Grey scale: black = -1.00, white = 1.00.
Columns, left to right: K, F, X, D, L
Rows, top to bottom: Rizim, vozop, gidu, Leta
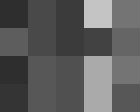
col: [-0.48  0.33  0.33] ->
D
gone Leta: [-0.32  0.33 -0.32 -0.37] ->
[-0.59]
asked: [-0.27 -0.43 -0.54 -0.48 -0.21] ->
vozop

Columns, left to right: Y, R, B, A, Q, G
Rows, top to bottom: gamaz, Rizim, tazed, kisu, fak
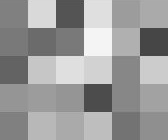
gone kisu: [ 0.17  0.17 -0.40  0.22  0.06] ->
[0.27]
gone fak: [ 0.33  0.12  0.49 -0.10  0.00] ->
[0.44]
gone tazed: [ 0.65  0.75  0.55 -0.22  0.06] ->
[0.60]
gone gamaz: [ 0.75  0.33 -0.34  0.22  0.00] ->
[0.70]

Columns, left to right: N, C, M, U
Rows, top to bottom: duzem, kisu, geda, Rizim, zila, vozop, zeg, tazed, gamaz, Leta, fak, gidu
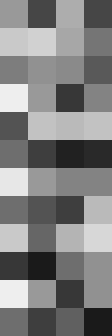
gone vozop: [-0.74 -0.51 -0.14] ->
[-0.68]
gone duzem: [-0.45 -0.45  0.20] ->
[0.36]
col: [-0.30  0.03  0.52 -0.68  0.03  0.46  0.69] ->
U
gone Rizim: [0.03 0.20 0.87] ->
[-0.57]
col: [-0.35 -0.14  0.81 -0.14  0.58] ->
N
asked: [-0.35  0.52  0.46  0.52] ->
zila

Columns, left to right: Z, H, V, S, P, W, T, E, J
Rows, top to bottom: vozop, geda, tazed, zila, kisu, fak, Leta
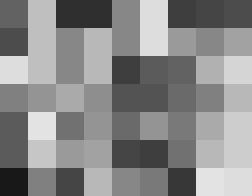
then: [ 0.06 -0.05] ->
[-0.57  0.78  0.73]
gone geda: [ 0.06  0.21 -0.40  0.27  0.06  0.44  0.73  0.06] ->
[0.50]
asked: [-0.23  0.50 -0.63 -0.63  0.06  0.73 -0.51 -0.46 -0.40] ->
vozop
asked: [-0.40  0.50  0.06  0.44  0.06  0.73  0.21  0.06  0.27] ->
geda
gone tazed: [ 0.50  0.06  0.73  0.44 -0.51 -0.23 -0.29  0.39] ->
[0.67]
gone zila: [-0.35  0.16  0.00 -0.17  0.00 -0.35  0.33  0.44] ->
[0.11]

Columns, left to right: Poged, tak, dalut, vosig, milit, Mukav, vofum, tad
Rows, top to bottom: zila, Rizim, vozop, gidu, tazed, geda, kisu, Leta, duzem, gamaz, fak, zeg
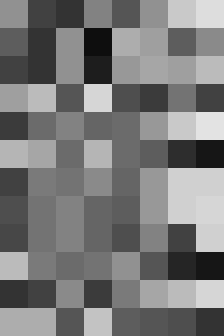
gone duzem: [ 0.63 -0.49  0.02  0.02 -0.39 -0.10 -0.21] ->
[-0.44]
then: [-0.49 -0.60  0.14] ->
[-0.77  0.19  0.30]

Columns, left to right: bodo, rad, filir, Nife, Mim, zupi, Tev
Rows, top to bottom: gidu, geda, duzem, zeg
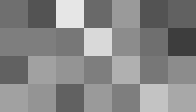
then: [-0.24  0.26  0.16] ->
[-0.01  0.38 -0.07]
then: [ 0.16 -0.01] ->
[ 0.38 -0.07  0.10]
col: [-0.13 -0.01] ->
bodo
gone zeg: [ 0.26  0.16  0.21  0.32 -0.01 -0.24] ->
[0.53]

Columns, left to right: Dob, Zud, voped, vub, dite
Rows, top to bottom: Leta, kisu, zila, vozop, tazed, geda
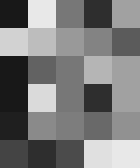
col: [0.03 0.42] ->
vub
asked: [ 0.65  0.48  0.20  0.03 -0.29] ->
kisu
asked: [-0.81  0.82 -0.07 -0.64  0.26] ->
Leta
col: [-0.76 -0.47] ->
Dob
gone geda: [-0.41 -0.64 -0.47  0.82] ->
[0.76]

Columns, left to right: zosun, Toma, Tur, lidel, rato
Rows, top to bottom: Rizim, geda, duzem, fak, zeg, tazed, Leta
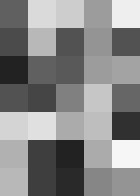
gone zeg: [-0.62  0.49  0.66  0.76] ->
[0.34]
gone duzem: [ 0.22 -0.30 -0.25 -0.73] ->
[0.28]

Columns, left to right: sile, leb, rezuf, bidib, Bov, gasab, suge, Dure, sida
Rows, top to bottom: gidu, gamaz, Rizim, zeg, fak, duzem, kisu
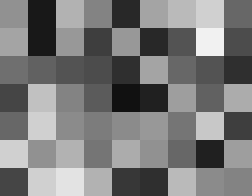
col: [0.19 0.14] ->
gasab
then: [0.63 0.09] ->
[-0.03  0.09  0.19]
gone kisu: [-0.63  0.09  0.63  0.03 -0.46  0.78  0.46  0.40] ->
[-0.57]

